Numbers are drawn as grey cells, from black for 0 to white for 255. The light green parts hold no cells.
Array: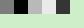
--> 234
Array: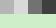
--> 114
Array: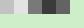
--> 59
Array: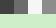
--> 246
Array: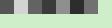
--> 45
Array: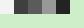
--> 152
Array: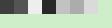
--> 172
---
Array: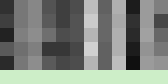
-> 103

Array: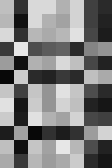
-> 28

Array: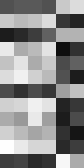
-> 179

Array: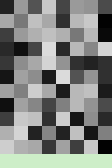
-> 9

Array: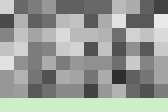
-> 218

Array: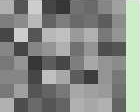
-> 148

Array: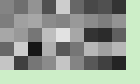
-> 95
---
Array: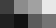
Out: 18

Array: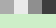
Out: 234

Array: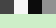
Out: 246

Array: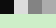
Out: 220

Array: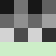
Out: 76

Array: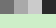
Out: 169

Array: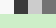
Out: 59

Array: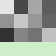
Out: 133
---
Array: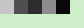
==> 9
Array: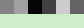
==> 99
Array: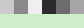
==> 166
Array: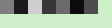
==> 77
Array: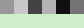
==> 116
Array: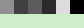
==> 0
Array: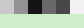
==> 241
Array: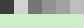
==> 189
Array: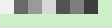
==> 61
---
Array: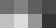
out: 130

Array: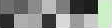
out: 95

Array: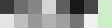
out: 109

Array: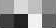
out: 215

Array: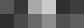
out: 54

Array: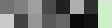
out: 128

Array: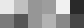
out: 192

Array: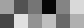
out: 82

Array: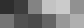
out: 61
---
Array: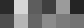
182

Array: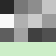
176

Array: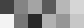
118

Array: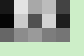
203

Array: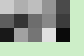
52

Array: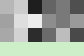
222

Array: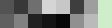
129

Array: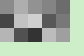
194
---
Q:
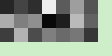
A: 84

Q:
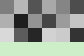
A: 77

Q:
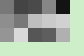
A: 19

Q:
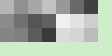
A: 65

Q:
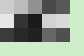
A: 88

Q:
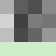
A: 137
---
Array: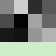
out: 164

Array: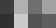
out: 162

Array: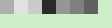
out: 174

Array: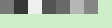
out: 134

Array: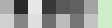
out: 208

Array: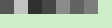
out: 125

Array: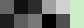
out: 121

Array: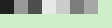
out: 167
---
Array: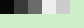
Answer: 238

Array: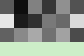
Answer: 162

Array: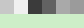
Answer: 169

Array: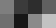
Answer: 138

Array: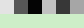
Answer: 55

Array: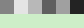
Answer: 160

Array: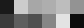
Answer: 227

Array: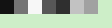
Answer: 194

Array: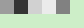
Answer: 235
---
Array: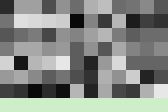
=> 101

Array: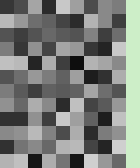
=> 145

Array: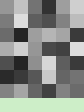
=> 58

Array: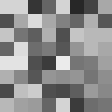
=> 142

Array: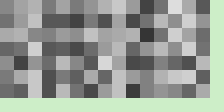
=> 185

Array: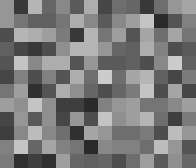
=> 150
